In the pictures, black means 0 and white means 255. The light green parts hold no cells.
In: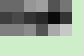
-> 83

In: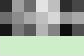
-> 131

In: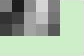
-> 163

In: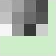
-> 151

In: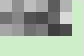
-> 123

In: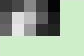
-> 155

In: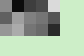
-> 117

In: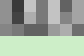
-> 154

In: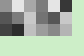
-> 156
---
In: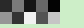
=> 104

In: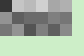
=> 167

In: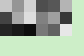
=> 87

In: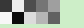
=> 117

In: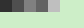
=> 99

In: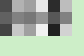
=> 44

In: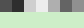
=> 100
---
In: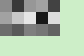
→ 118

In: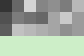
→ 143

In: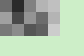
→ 96

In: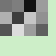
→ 156

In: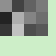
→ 77

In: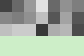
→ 182
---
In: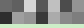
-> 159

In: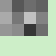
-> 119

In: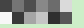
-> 57

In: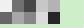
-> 167

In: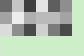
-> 237

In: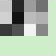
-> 18

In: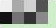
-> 115

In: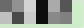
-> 74
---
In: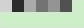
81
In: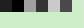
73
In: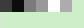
172
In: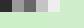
238
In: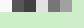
161
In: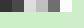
252
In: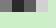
209
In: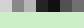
112
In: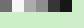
22
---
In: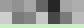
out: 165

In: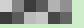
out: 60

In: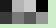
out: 201

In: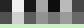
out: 24

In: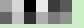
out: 0

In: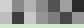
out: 178

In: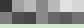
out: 185

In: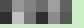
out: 129

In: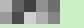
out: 64
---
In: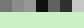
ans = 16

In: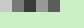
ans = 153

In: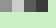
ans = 58

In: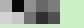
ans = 104

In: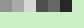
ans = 79

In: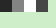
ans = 70

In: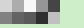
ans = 150

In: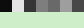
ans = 126

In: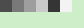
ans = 202
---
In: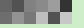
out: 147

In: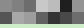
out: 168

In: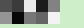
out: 7

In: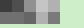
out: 112

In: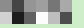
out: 28

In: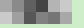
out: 159

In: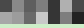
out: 156

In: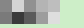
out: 58

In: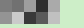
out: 202
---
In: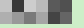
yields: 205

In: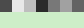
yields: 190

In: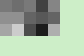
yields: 121

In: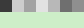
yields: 163

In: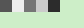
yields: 117

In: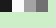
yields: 163

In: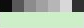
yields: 140

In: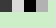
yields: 3
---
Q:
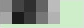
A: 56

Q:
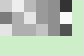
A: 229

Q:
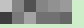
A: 163

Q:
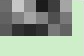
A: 165

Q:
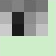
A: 140

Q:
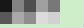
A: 142

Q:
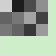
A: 164

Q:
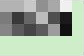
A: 103

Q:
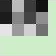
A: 68

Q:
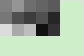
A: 61
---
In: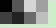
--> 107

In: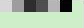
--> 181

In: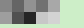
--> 199

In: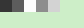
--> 141

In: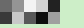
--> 13

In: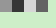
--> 214

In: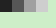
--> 160
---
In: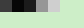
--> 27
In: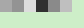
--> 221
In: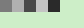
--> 73
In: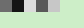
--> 219
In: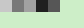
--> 161
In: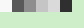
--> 142
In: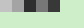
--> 46
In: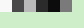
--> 185
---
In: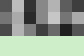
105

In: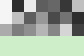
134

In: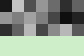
138

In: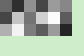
92

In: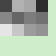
198

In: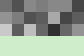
48

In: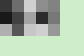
198
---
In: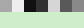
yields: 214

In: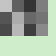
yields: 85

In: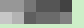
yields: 85

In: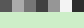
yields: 150

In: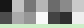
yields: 107

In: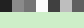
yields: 64

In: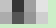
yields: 172

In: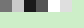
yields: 255

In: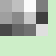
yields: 159
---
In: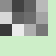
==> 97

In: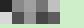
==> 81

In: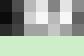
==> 55

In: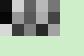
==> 150

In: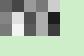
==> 223

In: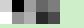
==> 147

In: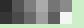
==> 74

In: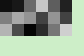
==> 169

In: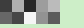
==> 70
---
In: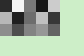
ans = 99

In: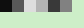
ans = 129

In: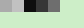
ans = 110

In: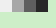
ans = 39

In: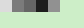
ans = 145

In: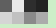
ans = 171
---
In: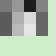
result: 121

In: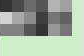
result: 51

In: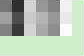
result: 117

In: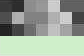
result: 58

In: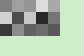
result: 128

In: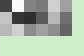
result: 67

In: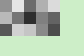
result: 146

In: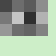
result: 70

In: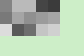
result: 132

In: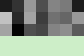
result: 28
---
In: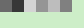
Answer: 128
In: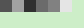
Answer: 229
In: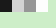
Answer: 253
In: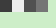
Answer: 117
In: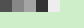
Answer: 237
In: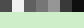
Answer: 15
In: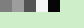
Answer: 6
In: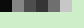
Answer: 199
